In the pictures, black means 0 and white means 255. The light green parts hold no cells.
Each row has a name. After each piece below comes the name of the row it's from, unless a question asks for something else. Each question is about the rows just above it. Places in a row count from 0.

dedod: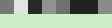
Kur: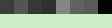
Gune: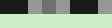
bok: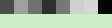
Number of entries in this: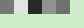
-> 5
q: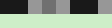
Gune
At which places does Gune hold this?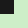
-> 0 1 5 6

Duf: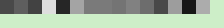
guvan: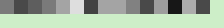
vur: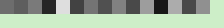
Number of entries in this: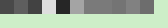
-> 11
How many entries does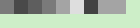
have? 9
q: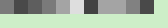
guvan
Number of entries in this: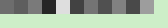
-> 11
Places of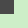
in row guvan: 1 10 14

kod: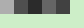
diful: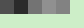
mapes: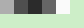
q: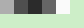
mapes
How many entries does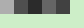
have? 5
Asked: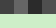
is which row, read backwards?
kod
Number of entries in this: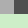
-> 2

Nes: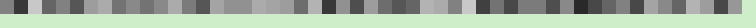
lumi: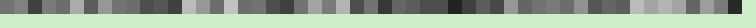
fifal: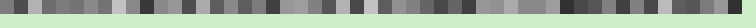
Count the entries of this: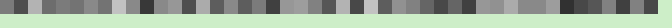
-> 47
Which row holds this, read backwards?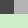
fifal
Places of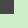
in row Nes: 36 42 45 51
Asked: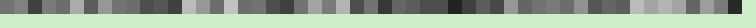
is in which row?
lumi
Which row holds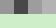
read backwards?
Nes
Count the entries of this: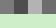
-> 4
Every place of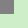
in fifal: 22 29 43 45

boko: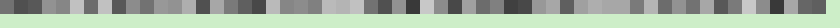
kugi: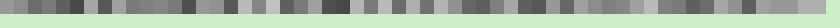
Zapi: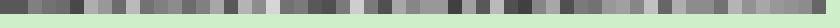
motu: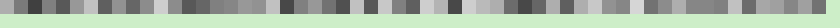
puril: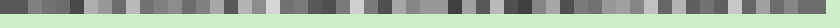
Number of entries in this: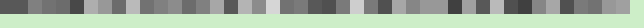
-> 45
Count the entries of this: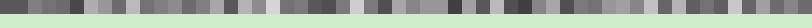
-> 58

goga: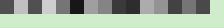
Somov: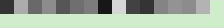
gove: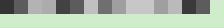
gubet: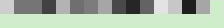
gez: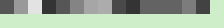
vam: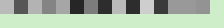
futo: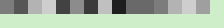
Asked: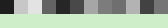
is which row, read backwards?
gubet
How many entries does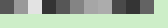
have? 11
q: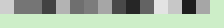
gubet
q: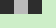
vam
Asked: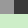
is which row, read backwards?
vam

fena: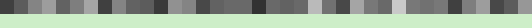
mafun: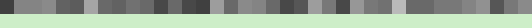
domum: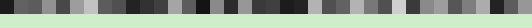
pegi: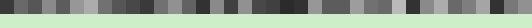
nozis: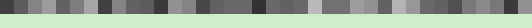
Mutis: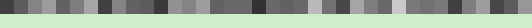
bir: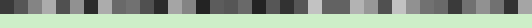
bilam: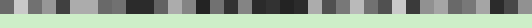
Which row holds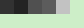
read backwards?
domum
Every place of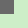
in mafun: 7 10 12 16 19 29 30
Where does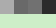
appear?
bilam
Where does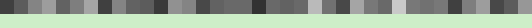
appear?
fena
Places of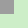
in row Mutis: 3 14 34
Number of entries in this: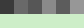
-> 6

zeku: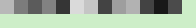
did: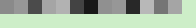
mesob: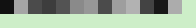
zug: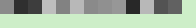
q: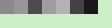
mesob
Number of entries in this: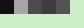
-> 5
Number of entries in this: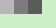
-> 3
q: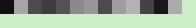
mesob

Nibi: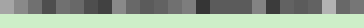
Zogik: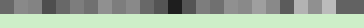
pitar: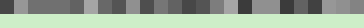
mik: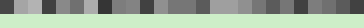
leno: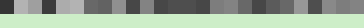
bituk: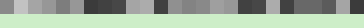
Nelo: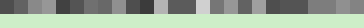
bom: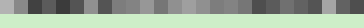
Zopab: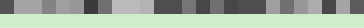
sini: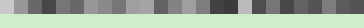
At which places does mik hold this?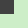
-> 3 10 21 25
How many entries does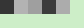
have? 5
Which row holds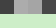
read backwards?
bituk
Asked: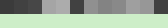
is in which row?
bituk
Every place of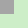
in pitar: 6 16
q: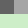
pitar
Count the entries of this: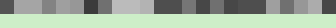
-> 24

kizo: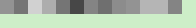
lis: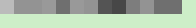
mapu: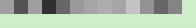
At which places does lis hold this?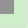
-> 1 2 6 10
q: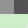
lis
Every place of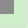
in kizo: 8
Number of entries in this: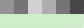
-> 6
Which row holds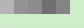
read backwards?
kizo
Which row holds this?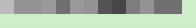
lis
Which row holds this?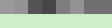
lis

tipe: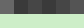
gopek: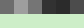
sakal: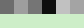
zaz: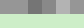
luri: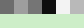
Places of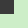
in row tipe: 1 3
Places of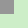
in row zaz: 0 1 5

